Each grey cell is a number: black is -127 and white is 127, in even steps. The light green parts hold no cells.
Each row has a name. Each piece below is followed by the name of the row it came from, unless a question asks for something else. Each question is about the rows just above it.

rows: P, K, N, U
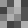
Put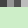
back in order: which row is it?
P
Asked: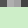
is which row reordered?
U
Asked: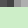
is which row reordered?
K

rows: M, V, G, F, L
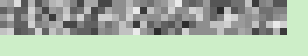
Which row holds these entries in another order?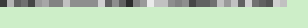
L
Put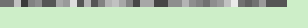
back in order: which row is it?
M
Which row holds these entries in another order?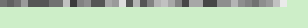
M
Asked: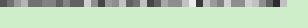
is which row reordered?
V
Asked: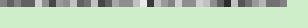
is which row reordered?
V
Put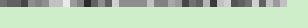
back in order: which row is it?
L

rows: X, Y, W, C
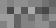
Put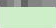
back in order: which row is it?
C
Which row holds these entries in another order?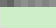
X
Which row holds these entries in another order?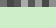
Y

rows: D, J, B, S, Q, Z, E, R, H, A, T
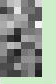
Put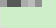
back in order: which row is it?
E
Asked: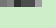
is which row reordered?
A

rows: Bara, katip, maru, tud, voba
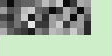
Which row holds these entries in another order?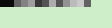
Bara
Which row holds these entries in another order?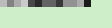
voba
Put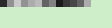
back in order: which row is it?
voba
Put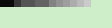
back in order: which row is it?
Bara

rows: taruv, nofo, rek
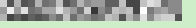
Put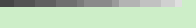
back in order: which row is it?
rek
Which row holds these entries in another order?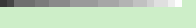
nofo
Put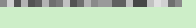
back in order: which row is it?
taruv
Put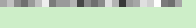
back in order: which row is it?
nofo
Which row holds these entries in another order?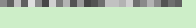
rek
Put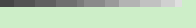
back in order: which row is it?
taruv
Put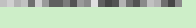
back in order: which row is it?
taruv

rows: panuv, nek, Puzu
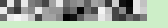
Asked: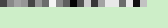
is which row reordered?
nek
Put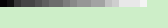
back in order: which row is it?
Puzu
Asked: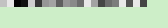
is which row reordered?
panuv
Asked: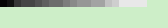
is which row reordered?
panuv
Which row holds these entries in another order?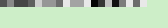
panuv
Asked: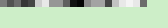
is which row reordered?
Puzu
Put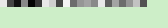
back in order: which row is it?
nek

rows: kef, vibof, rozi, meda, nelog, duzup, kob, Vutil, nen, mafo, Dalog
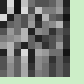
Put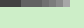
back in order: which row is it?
Dalog
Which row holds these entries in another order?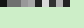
Vutil
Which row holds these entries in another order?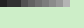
meda
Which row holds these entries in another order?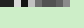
kef
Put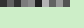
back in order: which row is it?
nen

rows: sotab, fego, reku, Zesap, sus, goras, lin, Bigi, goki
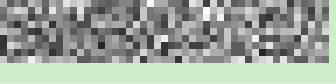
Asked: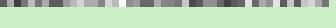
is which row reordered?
fego
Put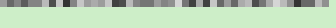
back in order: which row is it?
Zesap
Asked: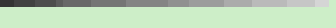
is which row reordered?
sus
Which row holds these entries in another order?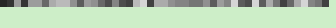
Bigi
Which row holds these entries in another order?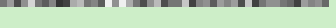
reku

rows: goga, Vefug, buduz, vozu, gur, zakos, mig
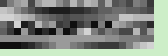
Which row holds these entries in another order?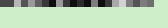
gur
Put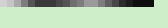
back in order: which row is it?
mig
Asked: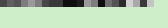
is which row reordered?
mig
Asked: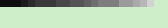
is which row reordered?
vozu
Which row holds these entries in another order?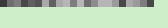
goga
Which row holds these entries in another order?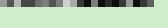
gur

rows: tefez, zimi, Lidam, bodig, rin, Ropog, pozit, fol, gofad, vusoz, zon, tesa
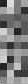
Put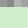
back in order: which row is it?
Ropog
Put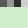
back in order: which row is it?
gofad
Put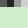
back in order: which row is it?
rin
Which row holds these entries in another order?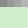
Ropog
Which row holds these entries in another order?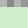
tesa
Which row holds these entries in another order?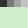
zimi

